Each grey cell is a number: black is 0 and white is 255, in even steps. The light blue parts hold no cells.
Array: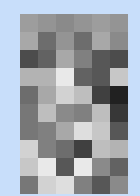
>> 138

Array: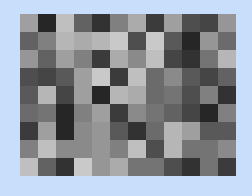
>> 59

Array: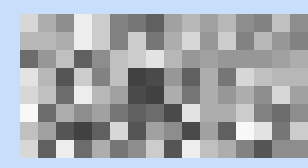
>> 141

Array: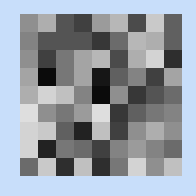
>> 192

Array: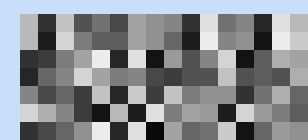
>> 144

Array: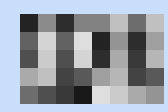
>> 148
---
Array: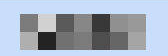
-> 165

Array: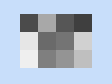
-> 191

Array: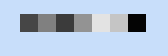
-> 4

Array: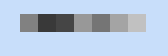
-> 193

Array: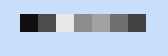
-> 66

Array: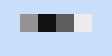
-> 236

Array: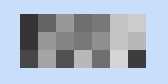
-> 61
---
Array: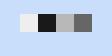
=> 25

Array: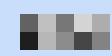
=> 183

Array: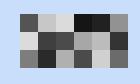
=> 42

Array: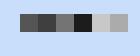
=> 63

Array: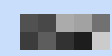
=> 93

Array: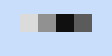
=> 145

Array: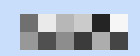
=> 80
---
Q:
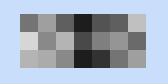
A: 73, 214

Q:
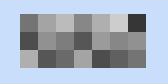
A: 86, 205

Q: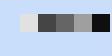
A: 101, 225

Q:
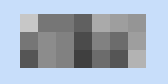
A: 75, 199

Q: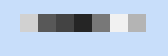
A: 37, 241

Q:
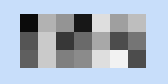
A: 106, 242
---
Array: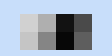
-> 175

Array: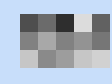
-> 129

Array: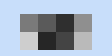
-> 90

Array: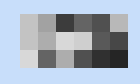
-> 207

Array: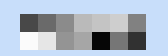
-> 196

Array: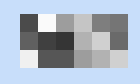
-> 178

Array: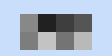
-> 33

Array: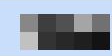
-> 81

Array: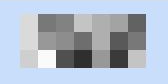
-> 175

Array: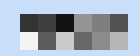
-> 148
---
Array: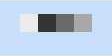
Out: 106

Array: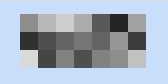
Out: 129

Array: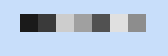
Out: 205

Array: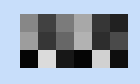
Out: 23

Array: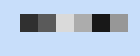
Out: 218

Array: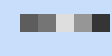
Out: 222

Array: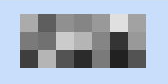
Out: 83

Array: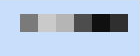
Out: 181
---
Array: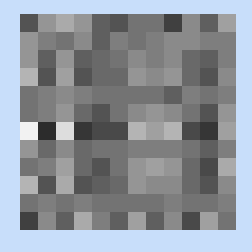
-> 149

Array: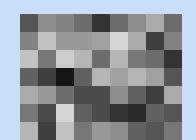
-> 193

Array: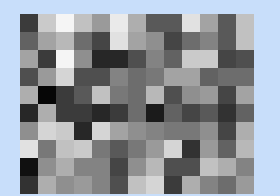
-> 163

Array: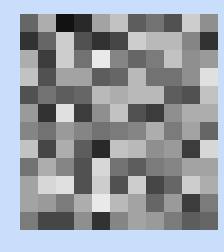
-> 173

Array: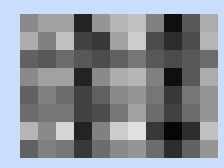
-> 97

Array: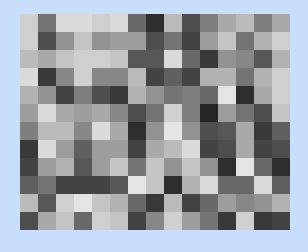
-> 187

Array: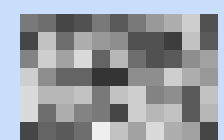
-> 131

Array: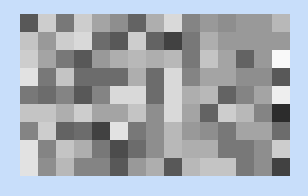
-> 205
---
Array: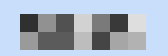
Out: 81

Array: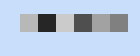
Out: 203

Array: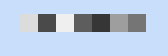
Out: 239

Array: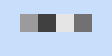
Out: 229

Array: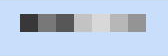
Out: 87

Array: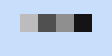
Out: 143
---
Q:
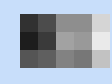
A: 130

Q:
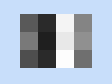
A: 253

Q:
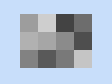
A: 121

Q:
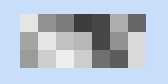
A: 238

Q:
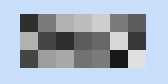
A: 168

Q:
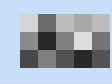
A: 83

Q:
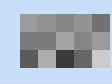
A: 59

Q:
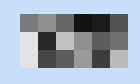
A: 94

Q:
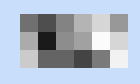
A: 100
